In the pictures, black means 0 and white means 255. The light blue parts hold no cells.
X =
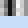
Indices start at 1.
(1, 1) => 187
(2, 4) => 104
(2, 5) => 249
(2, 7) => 151
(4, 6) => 205
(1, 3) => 16
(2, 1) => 178

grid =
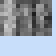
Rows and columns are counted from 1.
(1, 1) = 95
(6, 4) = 149
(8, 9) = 82
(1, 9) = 63
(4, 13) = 74
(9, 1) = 112
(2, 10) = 158
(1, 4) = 124
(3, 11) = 143
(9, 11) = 119
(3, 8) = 116
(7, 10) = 82
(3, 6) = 131
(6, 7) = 114
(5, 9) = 57
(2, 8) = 97
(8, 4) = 127
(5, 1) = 122
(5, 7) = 108
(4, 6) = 108
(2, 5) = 59
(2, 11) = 154
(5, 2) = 129
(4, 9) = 29
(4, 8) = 108
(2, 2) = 175
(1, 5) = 82
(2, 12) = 73
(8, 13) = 112
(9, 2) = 166
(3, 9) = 90
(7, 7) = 102
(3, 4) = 130
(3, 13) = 101
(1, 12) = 106
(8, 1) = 94

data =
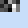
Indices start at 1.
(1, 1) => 86
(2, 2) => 99
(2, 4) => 252
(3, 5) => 118
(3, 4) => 212

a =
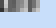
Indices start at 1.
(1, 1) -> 78
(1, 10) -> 167
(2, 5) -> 132
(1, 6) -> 138
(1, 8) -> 92
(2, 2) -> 197
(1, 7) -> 177

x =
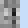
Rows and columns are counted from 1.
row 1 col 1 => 181
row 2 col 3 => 134
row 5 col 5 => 150
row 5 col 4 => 117
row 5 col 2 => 119
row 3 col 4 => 52
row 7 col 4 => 105
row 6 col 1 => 159
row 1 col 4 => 122
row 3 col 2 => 190
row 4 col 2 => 205

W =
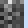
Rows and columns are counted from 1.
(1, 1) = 114
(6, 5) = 71
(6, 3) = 43
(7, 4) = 71
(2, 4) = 70
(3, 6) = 70
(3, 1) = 40
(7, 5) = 89
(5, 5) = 83
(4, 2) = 96
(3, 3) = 147
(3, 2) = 115

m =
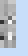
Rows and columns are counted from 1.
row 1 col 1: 180
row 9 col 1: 136
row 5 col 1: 183
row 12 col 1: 191
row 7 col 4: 186
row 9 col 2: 163
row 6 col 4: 135
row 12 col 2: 150
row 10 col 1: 49
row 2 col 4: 177
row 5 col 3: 106
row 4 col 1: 179
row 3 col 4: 180
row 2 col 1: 178
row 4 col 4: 166
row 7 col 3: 181
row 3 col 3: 178

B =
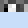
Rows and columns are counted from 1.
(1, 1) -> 101
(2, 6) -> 80
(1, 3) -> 65
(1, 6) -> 110
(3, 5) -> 59

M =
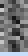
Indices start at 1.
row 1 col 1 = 145
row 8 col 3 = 153
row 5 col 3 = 82
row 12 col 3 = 93
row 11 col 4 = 57
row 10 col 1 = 112
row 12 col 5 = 74
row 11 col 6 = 134
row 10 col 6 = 47
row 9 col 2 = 135
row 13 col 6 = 130
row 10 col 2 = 126
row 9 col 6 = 109
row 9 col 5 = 33
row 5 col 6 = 106
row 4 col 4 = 99
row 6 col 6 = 156
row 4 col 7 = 137
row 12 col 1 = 144
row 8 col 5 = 61
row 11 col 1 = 198
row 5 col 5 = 77
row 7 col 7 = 83
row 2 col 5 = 77
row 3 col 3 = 65
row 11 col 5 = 106
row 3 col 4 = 80
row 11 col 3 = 58
